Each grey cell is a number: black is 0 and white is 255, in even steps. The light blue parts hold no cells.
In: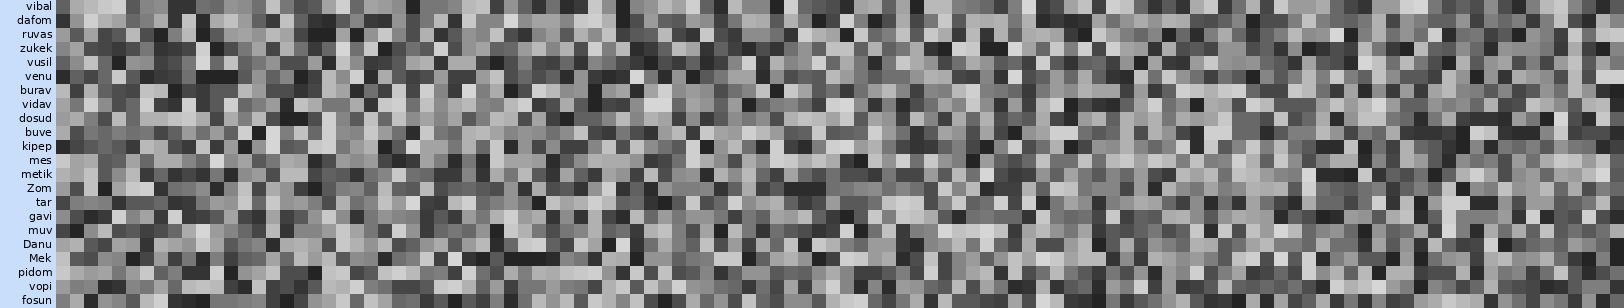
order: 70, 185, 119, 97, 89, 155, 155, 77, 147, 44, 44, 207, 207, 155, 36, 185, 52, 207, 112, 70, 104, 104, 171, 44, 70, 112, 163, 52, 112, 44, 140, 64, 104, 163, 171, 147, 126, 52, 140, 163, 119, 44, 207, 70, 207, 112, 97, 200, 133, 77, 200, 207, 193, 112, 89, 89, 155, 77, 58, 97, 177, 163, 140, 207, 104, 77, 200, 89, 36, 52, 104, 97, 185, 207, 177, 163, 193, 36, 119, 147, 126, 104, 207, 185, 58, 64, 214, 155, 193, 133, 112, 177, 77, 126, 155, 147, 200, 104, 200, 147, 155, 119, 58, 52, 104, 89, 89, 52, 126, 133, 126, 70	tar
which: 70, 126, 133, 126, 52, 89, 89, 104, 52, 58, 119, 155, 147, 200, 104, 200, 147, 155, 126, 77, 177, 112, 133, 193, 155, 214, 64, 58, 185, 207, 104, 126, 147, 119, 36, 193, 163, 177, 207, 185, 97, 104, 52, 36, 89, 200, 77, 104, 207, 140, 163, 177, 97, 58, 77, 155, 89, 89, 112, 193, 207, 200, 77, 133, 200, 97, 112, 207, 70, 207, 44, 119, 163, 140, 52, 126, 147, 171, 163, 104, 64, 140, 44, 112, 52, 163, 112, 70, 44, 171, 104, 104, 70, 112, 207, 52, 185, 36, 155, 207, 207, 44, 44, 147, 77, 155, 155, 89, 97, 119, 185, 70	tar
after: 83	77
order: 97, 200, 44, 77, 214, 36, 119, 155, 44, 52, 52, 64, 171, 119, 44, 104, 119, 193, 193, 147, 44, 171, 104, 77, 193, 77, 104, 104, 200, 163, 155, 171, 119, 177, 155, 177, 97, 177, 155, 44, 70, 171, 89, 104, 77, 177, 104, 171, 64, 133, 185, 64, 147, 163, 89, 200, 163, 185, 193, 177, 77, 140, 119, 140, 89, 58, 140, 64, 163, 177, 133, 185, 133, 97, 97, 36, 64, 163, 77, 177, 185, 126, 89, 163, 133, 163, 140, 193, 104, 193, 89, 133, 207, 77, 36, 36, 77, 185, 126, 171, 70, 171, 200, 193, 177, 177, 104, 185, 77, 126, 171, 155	dosud

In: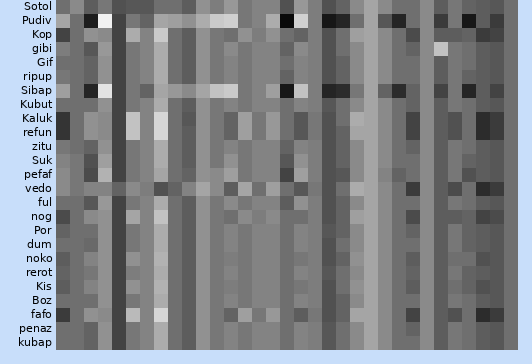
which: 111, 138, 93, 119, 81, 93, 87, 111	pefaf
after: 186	131
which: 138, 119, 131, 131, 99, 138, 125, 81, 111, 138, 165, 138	gibi
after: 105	145
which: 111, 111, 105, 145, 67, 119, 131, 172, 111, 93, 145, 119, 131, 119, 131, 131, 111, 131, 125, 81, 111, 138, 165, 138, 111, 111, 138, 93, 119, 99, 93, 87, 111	dum
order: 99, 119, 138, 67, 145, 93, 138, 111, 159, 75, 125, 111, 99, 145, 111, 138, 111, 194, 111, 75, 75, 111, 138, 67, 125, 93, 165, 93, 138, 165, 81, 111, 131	nog

